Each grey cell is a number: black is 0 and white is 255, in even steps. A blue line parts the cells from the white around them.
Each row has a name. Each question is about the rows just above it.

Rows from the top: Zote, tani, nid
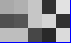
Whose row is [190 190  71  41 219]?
nid
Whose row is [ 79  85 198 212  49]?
tani

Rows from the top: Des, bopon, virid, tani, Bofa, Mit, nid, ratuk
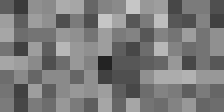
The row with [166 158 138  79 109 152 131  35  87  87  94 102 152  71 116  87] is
Bofa
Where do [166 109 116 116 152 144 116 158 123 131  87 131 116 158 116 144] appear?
virid
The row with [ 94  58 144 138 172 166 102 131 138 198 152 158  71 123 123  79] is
Des
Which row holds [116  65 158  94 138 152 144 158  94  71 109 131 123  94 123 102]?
nid

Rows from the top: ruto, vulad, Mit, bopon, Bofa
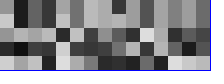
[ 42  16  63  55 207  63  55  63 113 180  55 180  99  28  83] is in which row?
bopon
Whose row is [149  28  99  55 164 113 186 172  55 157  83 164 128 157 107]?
ruto
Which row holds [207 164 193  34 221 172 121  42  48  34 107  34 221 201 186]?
Bofa
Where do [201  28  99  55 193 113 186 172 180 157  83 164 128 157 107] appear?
vulad

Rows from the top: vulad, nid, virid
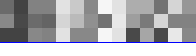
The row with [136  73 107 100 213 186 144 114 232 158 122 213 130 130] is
nid
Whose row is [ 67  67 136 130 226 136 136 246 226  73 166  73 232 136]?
virid
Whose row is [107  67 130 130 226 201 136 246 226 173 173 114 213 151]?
vulad

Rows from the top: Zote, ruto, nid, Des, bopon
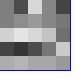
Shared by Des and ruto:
[119]
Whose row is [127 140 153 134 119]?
ruto
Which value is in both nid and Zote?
[215]

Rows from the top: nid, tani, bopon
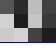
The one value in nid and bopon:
[65]
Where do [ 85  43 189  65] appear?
nid
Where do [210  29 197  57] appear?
tani

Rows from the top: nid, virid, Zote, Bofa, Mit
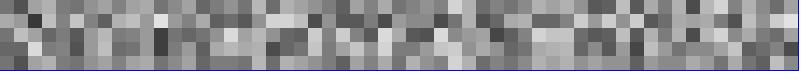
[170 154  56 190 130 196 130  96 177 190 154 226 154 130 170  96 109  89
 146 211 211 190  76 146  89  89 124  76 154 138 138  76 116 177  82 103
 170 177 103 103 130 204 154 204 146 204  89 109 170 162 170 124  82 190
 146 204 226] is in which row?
virid

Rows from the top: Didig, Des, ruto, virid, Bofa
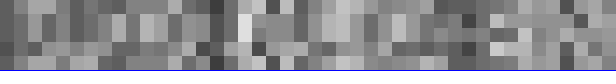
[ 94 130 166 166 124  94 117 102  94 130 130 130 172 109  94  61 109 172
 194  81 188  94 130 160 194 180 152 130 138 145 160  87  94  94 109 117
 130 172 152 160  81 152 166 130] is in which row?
Didig
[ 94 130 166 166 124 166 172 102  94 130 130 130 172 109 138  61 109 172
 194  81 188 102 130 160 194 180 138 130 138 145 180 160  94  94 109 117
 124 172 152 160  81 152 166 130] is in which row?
Bofa

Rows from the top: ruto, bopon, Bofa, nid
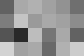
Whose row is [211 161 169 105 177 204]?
nid
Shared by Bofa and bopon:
[169]

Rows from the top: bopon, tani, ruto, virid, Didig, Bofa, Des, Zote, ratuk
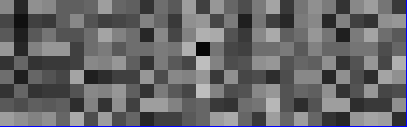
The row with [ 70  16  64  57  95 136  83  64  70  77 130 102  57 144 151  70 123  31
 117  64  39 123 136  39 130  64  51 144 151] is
tani
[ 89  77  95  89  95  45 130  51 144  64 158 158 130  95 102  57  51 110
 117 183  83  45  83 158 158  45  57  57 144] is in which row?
Zote
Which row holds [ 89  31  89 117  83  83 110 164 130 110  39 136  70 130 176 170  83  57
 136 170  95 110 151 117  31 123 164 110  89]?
ruto
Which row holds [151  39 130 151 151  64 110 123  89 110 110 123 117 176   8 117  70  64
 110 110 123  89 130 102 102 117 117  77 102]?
virid
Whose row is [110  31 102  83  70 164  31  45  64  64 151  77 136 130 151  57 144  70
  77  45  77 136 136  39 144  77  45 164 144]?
Bofa

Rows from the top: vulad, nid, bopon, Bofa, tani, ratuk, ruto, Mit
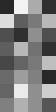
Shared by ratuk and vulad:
[40]
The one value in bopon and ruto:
[143]
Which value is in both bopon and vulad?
[48]
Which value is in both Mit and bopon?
[143]

